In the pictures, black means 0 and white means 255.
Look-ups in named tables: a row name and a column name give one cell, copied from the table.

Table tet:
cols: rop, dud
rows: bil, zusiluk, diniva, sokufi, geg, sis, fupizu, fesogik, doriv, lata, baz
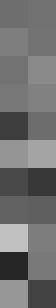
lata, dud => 121
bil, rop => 110
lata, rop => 38
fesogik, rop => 98
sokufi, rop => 120
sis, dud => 164
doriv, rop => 193
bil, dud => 114
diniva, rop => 115
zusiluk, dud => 115
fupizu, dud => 56
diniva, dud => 138
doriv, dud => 125
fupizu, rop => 73
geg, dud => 109
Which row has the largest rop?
doriv

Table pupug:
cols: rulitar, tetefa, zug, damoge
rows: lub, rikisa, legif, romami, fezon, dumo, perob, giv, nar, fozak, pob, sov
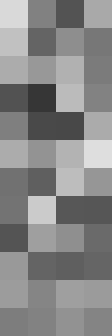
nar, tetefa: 159
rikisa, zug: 142
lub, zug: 83
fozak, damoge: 101
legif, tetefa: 152
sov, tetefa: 130
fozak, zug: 95
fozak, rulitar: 153
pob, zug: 159
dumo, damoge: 222
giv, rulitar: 115
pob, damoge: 155
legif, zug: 177
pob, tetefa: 133
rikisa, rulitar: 193
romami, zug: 187
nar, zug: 143
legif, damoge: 123
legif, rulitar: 172

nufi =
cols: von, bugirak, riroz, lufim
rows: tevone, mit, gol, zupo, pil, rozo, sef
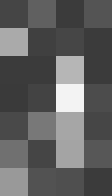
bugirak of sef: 82
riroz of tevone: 59
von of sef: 153
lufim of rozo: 87
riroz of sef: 79
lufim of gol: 59
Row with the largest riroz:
zupo

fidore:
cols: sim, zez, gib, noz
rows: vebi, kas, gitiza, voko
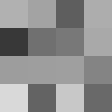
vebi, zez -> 163
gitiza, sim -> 157
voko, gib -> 200
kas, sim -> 56
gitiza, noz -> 132
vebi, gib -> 94
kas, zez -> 112
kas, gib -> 120
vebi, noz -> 173
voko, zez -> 99
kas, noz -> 169
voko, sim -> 217
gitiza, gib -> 159
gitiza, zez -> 158
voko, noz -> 105
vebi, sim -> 177

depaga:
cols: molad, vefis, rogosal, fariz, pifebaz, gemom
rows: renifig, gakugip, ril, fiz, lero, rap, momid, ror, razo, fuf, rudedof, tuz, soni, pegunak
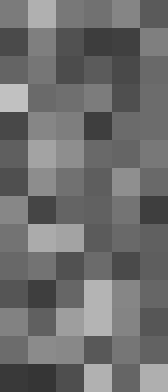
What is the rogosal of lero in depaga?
126
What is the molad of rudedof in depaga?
85
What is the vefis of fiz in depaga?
106
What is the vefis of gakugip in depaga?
127
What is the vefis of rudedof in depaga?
62
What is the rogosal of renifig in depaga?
120
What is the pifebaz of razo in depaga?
105
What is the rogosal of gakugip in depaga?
81
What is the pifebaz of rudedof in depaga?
134
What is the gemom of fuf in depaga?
94
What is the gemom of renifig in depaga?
90
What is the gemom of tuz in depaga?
86
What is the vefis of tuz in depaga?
96
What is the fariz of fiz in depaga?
124
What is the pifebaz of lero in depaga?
107
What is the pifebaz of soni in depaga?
118
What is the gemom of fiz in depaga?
108
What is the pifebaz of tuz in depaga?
132
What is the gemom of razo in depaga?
96
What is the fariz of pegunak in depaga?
177

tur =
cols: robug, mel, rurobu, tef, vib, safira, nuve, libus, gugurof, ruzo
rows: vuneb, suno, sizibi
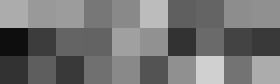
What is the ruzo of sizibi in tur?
172
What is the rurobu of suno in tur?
100
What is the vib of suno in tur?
160
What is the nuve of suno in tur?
50
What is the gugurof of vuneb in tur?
141
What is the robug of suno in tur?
14
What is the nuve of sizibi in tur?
144
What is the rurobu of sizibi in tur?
57

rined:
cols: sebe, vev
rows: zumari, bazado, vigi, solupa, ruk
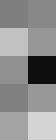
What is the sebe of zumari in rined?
127
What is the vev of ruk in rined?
212
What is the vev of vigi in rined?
14
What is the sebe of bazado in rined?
193
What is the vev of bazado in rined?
151
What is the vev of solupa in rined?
152
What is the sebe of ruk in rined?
163
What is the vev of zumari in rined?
136
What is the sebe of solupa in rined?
128
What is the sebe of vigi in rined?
144

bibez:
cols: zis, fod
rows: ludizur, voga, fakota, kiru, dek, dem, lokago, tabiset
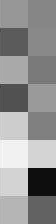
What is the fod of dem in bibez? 212
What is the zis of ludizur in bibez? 151
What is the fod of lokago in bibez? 14
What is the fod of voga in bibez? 137
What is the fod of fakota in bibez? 122
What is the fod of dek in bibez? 128
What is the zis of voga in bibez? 91
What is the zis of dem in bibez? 241
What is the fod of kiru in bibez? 155
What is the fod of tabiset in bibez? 98
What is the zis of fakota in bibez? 169
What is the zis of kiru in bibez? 82
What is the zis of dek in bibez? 205
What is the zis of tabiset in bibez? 181
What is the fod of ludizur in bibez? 134
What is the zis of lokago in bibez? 211

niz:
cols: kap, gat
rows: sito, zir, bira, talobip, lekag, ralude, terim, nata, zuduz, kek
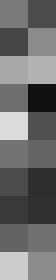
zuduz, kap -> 99
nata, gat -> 48
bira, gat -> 178
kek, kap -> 204
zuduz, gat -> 113
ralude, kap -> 115
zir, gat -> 139
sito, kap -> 123
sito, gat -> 76
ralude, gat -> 101
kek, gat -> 139
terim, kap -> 76
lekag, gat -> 81
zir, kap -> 70
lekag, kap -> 219
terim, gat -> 47
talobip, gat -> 17
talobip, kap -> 110
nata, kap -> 58
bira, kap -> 167

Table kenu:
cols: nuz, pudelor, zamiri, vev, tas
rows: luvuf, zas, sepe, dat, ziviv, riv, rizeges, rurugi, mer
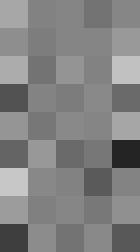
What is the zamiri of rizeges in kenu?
130
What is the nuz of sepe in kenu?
172
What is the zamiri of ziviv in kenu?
137
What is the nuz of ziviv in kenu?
149
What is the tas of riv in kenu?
36
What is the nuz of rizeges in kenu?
199
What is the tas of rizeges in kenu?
131
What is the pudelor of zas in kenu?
125
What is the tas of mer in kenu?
87
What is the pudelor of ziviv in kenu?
119
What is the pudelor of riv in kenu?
152
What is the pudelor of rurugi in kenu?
128
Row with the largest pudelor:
riv

